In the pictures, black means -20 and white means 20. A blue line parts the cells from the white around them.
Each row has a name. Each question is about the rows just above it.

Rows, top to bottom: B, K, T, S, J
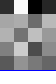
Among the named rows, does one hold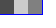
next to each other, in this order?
no
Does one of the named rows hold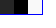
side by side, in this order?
no
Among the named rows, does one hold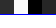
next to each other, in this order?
yes
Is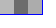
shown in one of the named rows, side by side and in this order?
no
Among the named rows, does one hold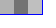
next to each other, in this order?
yes

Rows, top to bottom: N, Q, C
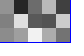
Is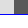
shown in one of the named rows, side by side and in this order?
yes
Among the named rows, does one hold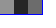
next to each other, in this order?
yes
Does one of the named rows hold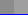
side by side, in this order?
yes
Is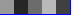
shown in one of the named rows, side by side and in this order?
no
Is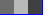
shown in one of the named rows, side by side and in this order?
yes
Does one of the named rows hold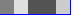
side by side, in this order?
no
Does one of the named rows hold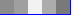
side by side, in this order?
no

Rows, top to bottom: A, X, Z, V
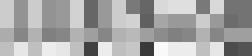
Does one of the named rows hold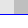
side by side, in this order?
yes
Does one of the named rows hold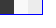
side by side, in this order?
yes
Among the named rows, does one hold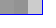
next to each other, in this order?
no

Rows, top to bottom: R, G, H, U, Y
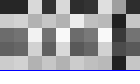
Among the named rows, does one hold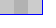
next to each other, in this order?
yes
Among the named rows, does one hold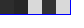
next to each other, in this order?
no

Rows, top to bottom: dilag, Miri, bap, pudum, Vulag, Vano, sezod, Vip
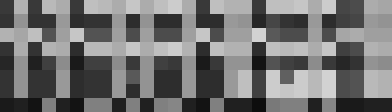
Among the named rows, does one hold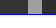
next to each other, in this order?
no
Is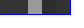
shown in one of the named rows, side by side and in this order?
yes
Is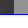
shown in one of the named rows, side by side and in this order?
yes
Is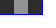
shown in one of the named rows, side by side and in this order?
yes
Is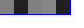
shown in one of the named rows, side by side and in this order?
yes
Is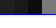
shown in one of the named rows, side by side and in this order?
no
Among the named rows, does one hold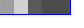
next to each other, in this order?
yes

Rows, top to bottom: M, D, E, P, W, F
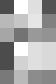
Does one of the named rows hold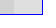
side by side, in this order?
no
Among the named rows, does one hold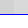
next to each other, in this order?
no
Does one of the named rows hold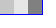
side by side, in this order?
yes
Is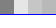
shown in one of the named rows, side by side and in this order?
no
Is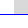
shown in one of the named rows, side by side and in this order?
no
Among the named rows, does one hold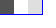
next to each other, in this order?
no

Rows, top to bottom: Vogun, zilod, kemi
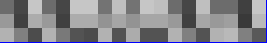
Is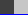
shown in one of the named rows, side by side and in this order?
yes
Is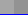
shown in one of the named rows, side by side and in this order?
yes
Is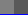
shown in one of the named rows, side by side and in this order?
yes
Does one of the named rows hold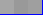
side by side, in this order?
yes

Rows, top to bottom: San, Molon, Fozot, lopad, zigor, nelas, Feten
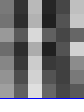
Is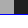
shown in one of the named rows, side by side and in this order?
yes
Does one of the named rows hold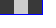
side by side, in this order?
yes
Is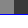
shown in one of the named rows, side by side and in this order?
yes
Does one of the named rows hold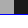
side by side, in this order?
no

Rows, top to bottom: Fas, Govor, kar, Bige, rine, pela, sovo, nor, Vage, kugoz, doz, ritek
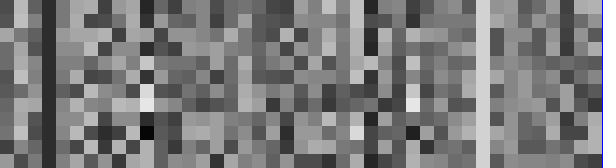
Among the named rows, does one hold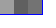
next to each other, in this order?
yes
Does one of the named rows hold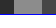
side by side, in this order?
no
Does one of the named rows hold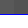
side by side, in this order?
yes

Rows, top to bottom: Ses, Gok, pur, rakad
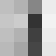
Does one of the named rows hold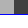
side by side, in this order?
yes
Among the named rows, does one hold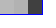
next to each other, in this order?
no
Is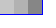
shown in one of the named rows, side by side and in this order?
no
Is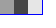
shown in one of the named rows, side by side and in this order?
no
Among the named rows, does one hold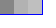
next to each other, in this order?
no

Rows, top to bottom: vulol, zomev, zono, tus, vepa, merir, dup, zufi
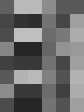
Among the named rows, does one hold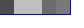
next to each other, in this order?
yes
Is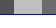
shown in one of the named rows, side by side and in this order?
no

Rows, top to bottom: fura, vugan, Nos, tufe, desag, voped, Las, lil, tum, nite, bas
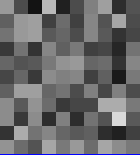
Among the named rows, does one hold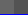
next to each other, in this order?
yes
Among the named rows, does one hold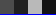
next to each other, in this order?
no

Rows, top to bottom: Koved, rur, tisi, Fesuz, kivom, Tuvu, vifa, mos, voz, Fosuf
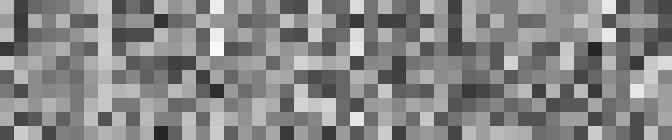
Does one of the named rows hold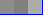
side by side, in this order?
yes
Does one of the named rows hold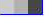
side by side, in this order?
yes
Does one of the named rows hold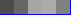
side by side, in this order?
no
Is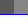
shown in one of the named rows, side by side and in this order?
no

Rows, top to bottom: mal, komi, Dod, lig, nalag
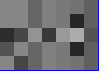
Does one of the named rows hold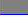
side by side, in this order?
no
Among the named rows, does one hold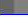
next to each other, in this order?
yes
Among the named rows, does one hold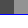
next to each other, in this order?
no

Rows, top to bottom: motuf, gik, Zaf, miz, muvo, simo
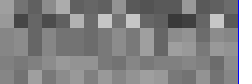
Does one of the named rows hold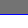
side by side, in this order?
yes
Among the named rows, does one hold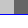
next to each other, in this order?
yes
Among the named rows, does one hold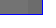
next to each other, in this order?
yes
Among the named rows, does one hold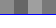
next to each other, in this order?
no
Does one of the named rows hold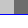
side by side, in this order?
no
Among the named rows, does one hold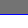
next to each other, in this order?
yes

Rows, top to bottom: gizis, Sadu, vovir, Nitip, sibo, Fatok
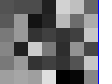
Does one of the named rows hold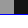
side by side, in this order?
yes
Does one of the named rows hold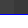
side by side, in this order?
no
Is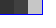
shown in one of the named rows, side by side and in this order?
yes
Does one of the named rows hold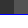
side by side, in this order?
yes

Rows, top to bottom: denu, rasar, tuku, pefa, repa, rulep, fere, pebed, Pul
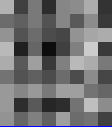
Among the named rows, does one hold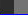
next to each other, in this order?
yes
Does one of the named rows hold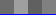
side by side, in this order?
no
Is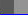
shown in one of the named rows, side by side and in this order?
no
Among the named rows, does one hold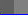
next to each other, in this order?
no

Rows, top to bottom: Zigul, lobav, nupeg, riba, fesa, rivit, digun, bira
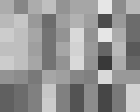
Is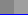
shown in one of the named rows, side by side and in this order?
no
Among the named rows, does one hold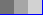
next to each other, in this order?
yes
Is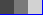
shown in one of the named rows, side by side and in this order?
yes
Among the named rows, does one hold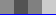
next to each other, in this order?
no
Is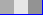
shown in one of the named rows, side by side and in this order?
no

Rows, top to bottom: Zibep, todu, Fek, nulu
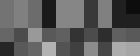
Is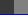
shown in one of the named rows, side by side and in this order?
yes
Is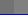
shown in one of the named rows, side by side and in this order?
yes
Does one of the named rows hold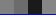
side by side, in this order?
yes
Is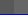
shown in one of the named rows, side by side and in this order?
yes

